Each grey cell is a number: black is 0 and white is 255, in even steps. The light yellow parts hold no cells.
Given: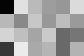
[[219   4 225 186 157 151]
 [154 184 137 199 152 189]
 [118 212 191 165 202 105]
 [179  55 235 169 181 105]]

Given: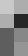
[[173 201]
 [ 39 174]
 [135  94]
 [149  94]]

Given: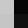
[[  6 201]
 [ 17 197]]

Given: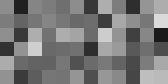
[[173 141  32 133 124 111 141  55 174 125  46 149]
 [218 124 100 118 133 119 105 109  61 168 142 119]
 [ 26 143  57 174 114 173 164 108 205 147  64 135]
 [ 77  50 147 207 105 108 113  46 168 154  89 111]
 [169 172 106  99  98 119  81 107 121  99  73 124]
 [186 146  59  93 118 116 149  79 151 137  70 190]]

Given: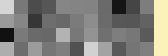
[[125 213 120  76  86 134 132 131 106  21  69]
 [ 98 154 134  54 110 105 123 141 107  87  86]
 [ 90  17 122 106 104 179 120 147 112 126 119]
 [127 174 109 156 118 127  81 209 163  89 117]]

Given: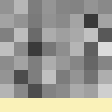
[[137 147 182 125 149 133 131 148]
 [164 163 147 122 146 138 164  57]
 [ 88 128 189 106 172 159 169 193]
 [219 191 138  58 119 142 181  96]
 [133 140 163 126 173 152 134 102]
 [174 148  76 126 192 124 148 115]
 [207 180 136  77 130 138 170 160]]

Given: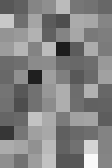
[[103  87  96 133 143 187 118 114]
 [133 200 111 165  91  78 171 167]
 [126 148 154 178  96 132 167 121]
 [123 156 181 131 188  29  92 172]
 [153 107 111 139 140 107 104 109]
 [161 104 144  31 159 127  88 106]
 [103 116  87 113 151 174 109 177]
 [ 98 113  77 113 140 174 110  97]
 [ 93 101 105 195 171 123 161 164]
 [131  54 118 160 168  95 105 110]
 [131 172 165 145 186  98 113 213]
 [133 143 114 157 194  86  87 249]]

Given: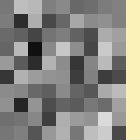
[[129 119 190 184 127 137 104 110 124]
 [128 124  45 174  73 103 167 139 144]
 [160 106  97  69 116 126  98  76 172]
 [153 101 185  16 137 199 141  71 202]
 [ 93 154  91  44 179 140  54 133 186]
 [ 75  54 177 156 147 144  61 129  61]
 [187 139 134 104  95 138 100  87 170]
 [161 145  37 148  77  99  91 120 108]
 [152 111 116 135  62 174 155 147 218]
 [ 73 118 127  85 152 177 119 190 204]]

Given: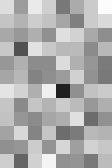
[[252 221 156 234 207 120 171 203]
 [217 196 179 205 194 166 127 203]
 [142 168 152 175 144 223 210 169]
 [184 200  81 226 200 185 186 139]
 [123 151 176 140 140 220 176 150]
 [121 166 183 131 143 156 209 146]
 [203 228 210 175 239  32 144 194]
 [175 197 138 197 180 203 187 152]
 [145 194 150 139 166 174 224 108]
 [179 163 216 132 197 109 123 185]
 [199 144 150 204 147 214 159 210]
 [188 206 101 209 244 145 148 121]]
